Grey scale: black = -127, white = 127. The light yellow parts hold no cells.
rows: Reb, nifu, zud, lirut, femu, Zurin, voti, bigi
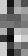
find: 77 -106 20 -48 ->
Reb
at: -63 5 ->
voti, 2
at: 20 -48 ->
Reb, 3
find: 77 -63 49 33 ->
nifu

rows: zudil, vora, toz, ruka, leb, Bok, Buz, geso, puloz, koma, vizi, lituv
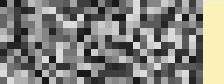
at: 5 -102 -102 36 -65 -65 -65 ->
vizi, 11
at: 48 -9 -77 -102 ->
leb, 1
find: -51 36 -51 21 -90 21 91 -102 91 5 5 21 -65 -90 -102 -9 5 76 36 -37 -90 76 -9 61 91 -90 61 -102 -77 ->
puloz
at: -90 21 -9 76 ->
Buz, 6
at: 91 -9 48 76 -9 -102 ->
vizi, 1
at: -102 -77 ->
puloz, 28
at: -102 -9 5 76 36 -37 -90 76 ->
puloz, 15

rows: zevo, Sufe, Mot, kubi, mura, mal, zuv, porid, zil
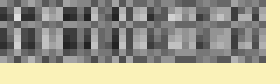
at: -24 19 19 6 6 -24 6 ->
kubi, 9
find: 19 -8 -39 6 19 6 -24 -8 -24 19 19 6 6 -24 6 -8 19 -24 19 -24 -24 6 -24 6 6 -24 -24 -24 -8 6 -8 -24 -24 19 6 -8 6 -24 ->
kubi

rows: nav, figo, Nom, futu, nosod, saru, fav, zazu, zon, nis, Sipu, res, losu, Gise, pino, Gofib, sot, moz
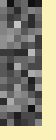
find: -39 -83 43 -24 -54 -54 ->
nis
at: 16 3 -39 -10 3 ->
nosod, 2
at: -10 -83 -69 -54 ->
moz, 2
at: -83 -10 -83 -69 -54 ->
moz, 1
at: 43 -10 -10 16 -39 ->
pino, 2
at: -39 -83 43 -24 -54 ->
nis, 1

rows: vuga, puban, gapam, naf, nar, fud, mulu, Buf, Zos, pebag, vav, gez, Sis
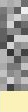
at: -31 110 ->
puban, 3
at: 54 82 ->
gapam, 2

